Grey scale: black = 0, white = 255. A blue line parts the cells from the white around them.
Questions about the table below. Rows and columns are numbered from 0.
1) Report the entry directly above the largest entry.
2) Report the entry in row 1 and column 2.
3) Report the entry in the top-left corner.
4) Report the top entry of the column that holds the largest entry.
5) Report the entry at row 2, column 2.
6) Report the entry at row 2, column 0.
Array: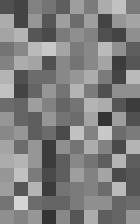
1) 86
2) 150
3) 80
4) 68
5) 86
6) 164

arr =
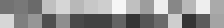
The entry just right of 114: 120
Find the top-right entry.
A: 170
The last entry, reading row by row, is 164
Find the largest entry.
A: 246
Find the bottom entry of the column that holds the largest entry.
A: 99
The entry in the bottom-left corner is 214
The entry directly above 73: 184
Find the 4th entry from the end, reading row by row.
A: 206
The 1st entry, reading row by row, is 114
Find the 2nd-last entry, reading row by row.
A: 92

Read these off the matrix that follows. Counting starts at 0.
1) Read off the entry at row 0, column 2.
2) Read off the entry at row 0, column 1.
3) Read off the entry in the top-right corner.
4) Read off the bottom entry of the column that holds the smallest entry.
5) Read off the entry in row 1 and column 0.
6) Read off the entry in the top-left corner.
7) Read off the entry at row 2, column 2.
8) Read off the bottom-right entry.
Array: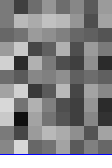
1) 109
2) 63
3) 155
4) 216
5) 122
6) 122
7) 155
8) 103

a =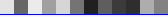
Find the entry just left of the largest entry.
102
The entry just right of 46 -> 173

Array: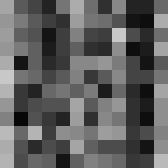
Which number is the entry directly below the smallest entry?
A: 104
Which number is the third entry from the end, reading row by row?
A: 56
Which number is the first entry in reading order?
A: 165
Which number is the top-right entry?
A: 104
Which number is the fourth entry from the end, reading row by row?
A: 104
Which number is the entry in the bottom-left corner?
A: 180
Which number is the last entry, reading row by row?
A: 186
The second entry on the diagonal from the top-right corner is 14
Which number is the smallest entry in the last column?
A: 90
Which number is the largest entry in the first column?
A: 200
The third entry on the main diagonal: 82
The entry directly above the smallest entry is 56
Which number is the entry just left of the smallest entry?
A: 129
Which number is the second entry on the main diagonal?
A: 123
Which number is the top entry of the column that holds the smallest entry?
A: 90
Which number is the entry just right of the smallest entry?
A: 82

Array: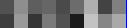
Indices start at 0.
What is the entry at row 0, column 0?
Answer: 81
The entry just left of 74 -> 102
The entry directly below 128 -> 169
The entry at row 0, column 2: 94
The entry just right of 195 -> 134

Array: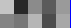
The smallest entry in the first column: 132
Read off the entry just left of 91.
139
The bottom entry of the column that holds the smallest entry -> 119

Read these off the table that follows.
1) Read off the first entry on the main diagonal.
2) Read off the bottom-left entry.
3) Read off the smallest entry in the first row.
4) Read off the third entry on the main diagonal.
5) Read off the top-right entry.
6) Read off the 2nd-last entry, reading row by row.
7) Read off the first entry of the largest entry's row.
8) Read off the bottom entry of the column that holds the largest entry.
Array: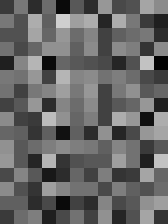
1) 58
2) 58
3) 10
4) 165
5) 139
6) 165
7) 120
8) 73

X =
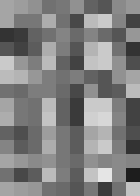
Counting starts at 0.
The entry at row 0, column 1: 157
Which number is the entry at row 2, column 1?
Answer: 58
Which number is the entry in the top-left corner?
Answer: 165
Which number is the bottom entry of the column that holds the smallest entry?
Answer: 195
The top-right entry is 151
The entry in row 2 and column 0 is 51
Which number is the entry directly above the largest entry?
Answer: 132
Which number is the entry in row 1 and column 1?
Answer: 119
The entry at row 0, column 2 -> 145
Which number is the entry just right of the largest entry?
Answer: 138
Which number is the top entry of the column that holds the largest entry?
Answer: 85
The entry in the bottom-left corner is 165
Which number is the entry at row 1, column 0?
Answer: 165
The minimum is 29
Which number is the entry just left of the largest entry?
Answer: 195
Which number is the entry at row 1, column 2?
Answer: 119
